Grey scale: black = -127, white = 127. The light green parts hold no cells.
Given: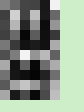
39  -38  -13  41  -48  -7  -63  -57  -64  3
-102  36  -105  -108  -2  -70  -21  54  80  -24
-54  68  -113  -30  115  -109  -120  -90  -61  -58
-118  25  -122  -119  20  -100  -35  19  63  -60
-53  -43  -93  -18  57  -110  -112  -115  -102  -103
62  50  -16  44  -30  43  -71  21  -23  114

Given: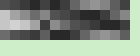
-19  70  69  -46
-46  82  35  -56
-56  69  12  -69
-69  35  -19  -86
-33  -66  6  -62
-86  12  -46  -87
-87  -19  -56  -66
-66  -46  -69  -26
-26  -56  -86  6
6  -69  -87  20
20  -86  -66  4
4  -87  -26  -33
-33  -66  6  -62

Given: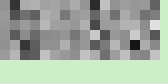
26  17  19  22  25  18
53  36  -36  7  -47  -75
-41  -73  12  27  -16  44
-34  -33  -21  10  -30  49
65  17  12  56  47  33
34  16  14  32  38  36
24  47  21  30  -7  25
15  10  -9  23  25  43
66  23  23  48  31  21
44  -37  72  -54  -25  -84
-15  -5  -45  28  31  65
29  54  24  29  -14  18
63  14  15  51  42  30
10  -106  75  50  24  23
5  45  20  13  -13  25
66  9  -41  96  -1  -29

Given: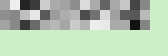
35  14  38
8  8  110
-71  63  -92
-21  102  -68
45  -38  76
55  28  42
38  46  35
74  56  14
51  -51  91
109  -14  43
105  89  -28
42  32  41
42  -35  71
-109  -39  -57
4  58  7

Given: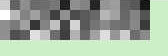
16  15  126  78
-48  -5  56  -29
-34  33  3  14
96  -74  32  -20
64  3  -10  -17
-19  64  -63  -8
-64  -60  17  -92
49  84  -51  15
-22  -39  -37  3
34  -10  -23  -90
93  10  54  21
21  -13  34  29
77  -18  -24  -27
-19  8  3  -39
9  -69  -43  -103

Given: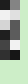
-79  -59  -96  85  113  -98
-105  114  -35  -38  96  4
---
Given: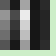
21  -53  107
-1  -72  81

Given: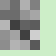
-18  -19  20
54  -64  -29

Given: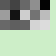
29  -108  78
-23  -32  -28

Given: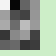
31  -50  -61
42  -19  60

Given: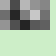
-17  -89  -1
20  -47  -91

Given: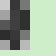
34  -65  -79
-41  -64  -79

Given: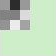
2  0  90
19  107  35

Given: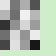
53  -16  112
-77  17  86
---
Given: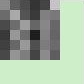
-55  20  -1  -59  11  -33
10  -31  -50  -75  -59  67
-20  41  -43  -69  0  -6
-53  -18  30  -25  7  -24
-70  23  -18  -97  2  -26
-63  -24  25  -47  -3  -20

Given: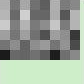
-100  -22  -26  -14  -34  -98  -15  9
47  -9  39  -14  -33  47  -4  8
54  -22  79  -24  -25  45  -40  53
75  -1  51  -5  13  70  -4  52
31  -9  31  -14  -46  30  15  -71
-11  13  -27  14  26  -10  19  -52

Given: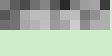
-17  -11  39  51  62  26  38  76  12  45  46
3  -33  -52  -16  5  -40  -87  -1  30  37  -67
-40  -14  43  60  59  20  57  61  -8  17  46

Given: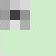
55  95  46
43  74  88
25  -64  20

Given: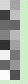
124  -47
86  36
-65  64
-21  -24
1  57
-78  33
113  -10
-25  21

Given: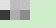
-69  45  12
98  60  65

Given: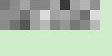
10  -14  -41  32  56  5  22  -7  8  55
-7  11  35  4  5  39  -71  34  52  16
14  13  -12  34  91  34  40  17  -14  91
